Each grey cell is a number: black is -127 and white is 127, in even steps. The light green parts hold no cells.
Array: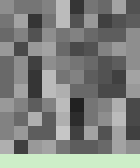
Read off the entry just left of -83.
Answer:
47
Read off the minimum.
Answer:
-94
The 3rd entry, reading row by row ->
-10
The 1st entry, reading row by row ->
14
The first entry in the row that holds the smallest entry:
25
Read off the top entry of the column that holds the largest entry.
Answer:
59
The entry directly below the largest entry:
-10
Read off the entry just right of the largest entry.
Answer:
-63
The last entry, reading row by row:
14
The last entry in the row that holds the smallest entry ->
-54
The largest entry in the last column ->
35
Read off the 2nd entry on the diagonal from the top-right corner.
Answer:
-45
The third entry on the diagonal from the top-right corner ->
-34
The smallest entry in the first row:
-74
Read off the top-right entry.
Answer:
-45
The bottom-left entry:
47
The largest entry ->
70
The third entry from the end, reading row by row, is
-22
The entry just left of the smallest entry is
59
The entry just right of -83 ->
-10
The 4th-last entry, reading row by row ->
-34
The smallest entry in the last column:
-63

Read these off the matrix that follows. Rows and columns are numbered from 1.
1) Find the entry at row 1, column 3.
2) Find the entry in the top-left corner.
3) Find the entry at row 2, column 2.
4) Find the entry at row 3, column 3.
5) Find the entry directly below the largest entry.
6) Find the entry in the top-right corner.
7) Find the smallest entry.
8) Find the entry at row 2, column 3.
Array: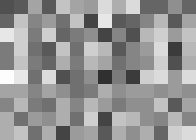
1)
36
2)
-47
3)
67
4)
-4
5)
36
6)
-26
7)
-79
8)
5

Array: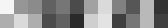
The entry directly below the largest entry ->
46
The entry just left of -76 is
57
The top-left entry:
117
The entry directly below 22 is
90
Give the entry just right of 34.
90
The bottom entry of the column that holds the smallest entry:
-85

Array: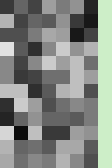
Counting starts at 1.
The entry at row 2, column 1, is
51
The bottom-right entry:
-48
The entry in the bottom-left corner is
40
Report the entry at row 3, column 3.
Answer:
-4
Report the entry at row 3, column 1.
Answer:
-48
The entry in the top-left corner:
-70
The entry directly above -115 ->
-26
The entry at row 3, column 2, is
-48
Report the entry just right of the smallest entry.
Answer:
63
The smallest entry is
-115
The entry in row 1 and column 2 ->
-26
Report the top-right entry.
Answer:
-91
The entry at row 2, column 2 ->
-60
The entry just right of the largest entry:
-37
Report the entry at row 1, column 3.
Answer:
-60

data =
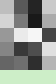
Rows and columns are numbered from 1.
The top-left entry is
62
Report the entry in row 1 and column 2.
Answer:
-38
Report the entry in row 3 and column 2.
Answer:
106
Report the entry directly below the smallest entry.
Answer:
118
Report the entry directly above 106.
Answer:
-6
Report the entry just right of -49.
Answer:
96

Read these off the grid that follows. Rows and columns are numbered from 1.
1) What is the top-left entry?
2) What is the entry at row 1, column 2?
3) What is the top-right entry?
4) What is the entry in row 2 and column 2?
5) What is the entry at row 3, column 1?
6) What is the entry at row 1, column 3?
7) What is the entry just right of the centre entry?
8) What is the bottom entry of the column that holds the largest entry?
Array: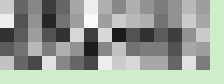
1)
75
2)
-25
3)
30
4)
-45
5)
-77
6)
7
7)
-100
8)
-56
